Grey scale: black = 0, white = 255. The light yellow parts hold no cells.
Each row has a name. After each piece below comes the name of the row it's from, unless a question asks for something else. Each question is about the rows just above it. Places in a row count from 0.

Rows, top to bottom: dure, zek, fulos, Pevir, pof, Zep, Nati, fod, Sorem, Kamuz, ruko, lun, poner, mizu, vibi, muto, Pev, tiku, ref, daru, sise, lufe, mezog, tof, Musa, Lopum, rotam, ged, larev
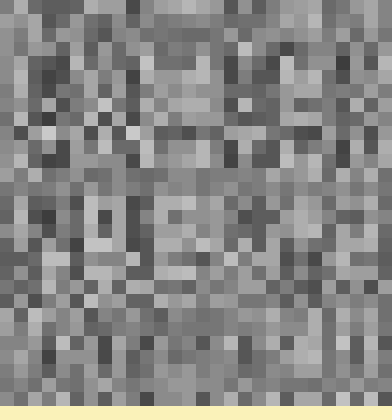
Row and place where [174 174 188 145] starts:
vibi, 11
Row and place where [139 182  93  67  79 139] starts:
Zep, 0
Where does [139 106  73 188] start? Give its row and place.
pof, 17
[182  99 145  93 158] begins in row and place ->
larev, 4
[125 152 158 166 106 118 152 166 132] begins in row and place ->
dure, 19
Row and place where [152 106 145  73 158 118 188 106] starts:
ruko, 1
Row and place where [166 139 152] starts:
poner, 19

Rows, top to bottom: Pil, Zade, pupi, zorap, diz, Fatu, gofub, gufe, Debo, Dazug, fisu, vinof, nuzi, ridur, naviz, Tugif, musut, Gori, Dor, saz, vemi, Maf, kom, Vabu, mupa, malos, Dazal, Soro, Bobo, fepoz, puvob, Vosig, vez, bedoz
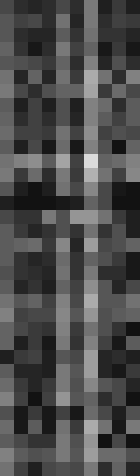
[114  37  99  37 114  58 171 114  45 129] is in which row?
Fatu
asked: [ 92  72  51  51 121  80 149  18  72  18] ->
Vosig
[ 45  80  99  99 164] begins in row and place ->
gofub, 2
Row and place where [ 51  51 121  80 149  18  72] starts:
Vosig, 2
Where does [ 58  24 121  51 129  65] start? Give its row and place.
mupa, 2
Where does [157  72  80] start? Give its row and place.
Gori, 6

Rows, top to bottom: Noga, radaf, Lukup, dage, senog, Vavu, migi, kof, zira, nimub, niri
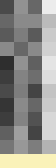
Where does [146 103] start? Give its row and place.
Noga, 1
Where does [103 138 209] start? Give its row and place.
dage, 1
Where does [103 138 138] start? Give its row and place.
radaf, 0

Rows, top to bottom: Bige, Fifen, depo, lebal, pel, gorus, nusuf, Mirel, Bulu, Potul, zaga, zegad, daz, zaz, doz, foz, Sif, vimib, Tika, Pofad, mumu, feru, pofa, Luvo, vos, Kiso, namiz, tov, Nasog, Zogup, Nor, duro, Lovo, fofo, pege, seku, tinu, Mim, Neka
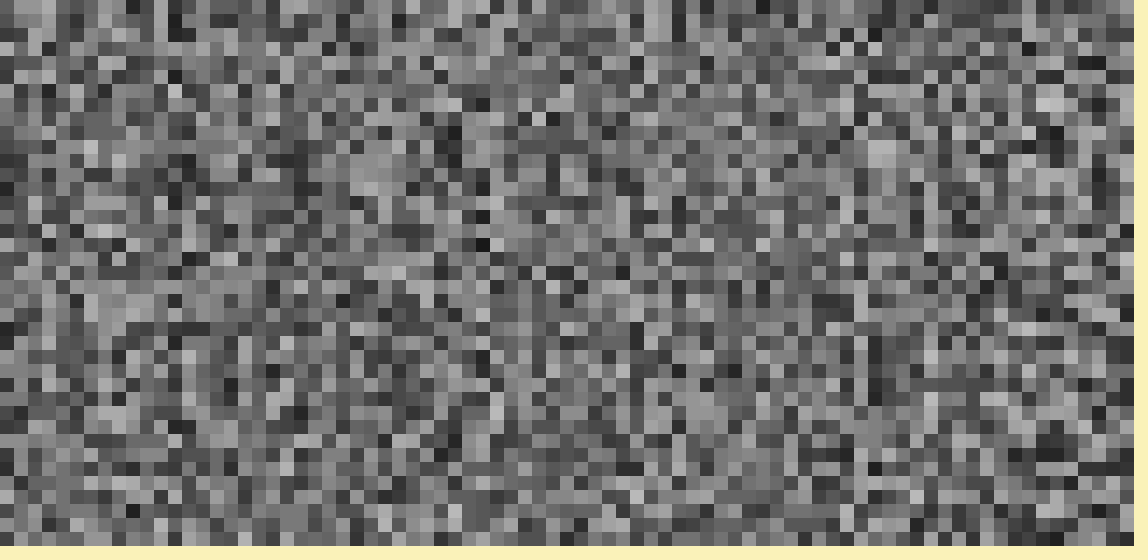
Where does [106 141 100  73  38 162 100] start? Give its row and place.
Kiso, 30
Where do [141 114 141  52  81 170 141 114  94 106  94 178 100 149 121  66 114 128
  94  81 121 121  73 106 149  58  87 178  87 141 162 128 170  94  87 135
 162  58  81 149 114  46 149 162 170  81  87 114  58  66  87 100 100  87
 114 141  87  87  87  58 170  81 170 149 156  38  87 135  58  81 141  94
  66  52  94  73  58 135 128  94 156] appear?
Mim

